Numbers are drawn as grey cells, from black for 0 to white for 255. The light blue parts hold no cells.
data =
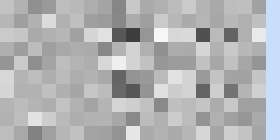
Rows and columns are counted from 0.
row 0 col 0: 194
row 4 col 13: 156
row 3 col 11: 144
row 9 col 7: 161
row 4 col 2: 143
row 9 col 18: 166
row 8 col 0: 178
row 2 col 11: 246
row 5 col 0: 215
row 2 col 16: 99
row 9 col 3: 160
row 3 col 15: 177
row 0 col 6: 173
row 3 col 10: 176
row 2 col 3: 177
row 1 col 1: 159
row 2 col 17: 176
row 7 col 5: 178
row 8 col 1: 189
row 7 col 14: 196
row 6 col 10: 148
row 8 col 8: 167
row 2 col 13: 217
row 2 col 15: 186
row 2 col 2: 170
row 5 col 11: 186
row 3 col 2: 188
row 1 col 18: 192
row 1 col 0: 182
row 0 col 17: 191
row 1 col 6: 159
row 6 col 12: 205
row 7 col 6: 164
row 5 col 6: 178

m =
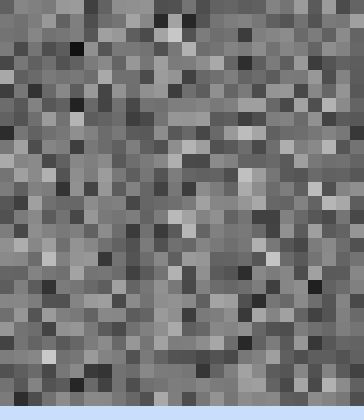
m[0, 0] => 96
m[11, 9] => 110
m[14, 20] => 100
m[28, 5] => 114
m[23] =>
[150, 115, 109, 67, 145, 150, 121, 91, 74, 113, 128, 143, 170, 95, 103, 136, 132, 143, 102, 82, 78, 125, 112, 104, 126, 116]
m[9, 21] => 110
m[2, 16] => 114
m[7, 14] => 132
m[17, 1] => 173
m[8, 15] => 90
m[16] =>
[125, 72, 142, 130, 121, 127, 97, 140, 109, 59, 113, 59, 90, 182, 100, 128, 117, 121, 105, 67, 145, 91, 159, 91, 99, 150]
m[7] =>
[108, 88, 130, 87, 97, 34, 105, 68, 113, 72, 115, 112, 126, 127, 132, 121, 128, 159, 159, 104, 73, 162, 79, 179, 138, 100]
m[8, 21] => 107
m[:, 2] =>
[128, 125, 134, 117, 96, 106, 50, 130, 111, 98, 77, 138, 138, 129, 160, 137, 142, 135, 108, 131, 92, 125, 84, 109, 100, 135, 106, 131, 77]
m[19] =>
[101, 100, 131, 118, 112, 163, 116, 118, 108, 65, 90, 115, 178, 75, 144, 91, 84, 45, 136, 123, 134, 77, 161, 90, 91, 135]
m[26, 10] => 136
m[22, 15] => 126
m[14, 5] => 103
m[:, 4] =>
[152, 97, 118, 92, 82, 116, 136, 97, 114, 119, 126, 97, 83, 51, 104, 114, 121, 111, 128, 112, 123, 81, 127, 145, 89, 112, 119, 91, 140]
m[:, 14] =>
[78, 84, 124, 109, 141, 104, 93, 132, 155, 71, 158, 73, 97, 140, 161, 131, 100, 132, 150, 144, 129, 96, 122, 103, 141, 72, 54, 133, 119]
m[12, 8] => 120
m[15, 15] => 144
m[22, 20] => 161
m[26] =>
[81, 94, 106, 72, 119, 137, 58, 52, 114, 108, 136, 123, 122, 118, 54, 99, 128, 162, 137, 92, 85, 134, 81, 131, 91, 66]
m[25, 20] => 95
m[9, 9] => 91
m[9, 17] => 188
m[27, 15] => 123
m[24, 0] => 67
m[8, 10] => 73
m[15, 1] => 123
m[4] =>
[71, 119, 96, 111, 82, 97, 123, 137, 100, 151, 118, 158, 123, 125, 141, 169, 101, 46, 94, 123, 94, 153, 60, 84, 98, 93]

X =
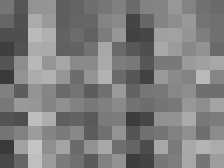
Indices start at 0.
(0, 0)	117
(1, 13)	152
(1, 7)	131
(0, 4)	95
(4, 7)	169
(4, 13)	154
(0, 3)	149
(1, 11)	132
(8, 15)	124
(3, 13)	136
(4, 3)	150
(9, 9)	85
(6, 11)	120
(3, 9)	88
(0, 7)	119
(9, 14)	111
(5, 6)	148
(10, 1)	162
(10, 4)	163
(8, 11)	145
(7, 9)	115
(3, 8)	106
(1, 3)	153
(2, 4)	99
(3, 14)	146
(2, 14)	126
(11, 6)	90
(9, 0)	116
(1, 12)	141
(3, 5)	99
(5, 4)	149
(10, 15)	171
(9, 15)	140

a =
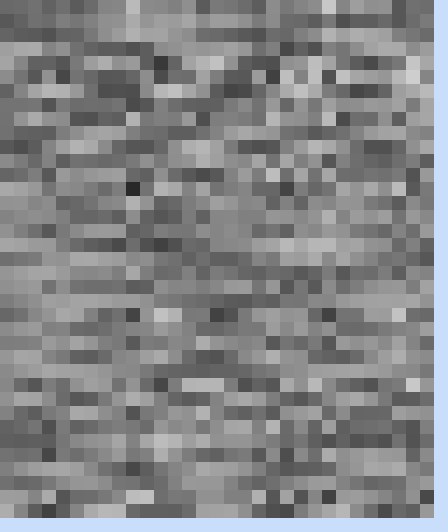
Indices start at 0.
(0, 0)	105
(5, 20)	190
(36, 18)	100
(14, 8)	137
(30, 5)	98
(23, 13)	130
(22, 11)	193
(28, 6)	94
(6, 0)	98
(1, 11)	158
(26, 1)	149
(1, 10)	149
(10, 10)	85
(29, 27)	103
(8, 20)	146
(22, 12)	178
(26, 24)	162
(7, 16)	122
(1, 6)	129
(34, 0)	112
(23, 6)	104
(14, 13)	124
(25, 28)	173
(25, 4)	121
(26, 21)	143
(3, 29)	140
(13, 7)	107
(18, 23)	138
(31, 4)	118
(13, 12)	168
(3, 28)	169
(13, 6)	123
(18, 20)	159
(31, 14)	172
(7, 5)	108
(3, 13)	153
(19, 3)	165
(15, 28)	115
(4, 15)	193
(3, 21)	97

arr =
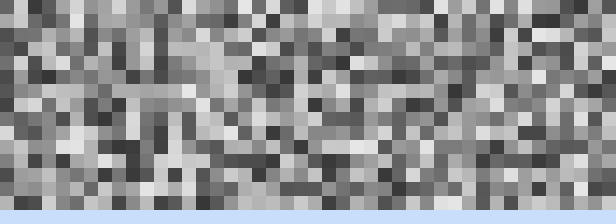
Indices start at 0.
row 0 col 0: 100
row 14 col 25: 178
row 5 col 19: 96
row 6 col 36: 86
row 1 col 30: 203
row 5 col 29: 72
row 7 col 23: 134
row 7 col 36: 127
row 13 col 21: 87
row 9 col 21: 188
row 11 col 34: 63
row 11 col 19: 59
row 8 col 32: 182
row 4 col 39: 146
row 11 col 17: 76
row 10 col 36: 147
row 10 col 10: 125
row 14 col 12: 89
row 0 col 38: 154
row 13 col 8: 144
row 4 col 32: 106
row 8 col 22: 207
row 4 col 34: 87
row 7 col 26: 177
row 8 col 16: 90
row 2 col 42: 86
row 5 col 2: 71
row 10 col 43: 117
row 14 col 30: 136
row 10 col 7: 83
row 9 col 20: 107
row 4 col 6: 179
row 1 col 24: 184
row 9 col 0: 216
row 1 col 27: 201
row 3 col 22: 79
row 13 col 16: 99
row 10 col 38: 135
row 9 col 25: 109
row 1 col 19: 63

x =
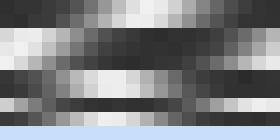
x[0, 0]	47
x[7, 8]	53
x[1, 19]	50
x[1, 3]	59
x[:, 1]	[52, 47, 234, 240, 217, 69, 58, 162, 64]
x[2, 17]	107
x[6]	[52, 58, 75, 99, 129, 174, 209, 235, 237, 226, 188, 150, 118, 87, 70, 58, 49, 49, 49, 50]
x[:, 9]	[223, 237, 57, 52, 45, 213, 226, 49, 213]
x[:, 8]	[189, 213, 66, 57, 48, 237, 237, 53, 235]
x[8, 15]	54
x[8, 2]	85
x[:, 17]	[62, 52, 107, 130, 182, 43, 49, 226, 50]
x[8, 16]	49
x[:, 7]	[151, 178, 81, 65, 54, 237, 235, 48, 238]
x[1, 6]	144
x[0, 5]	84
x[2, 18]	140
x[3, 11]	50
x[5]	[55, 69, 82, 105, 145, 185, 218, 237, 237, 213, 177, 139, 105, 74, 61, 54, 50, 43, 49, 51]
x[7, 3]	94
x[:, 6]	[114, 144, 107, 85, 66, 218, 209, 51, 218]
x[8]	[58, 64, 85, 113, 151, 186, 218, 238, 235, 213, 178, 136, 101, 78, 60, 54, 49, 50, 47, 53]
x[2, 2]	236
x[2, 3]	211
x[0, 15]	102
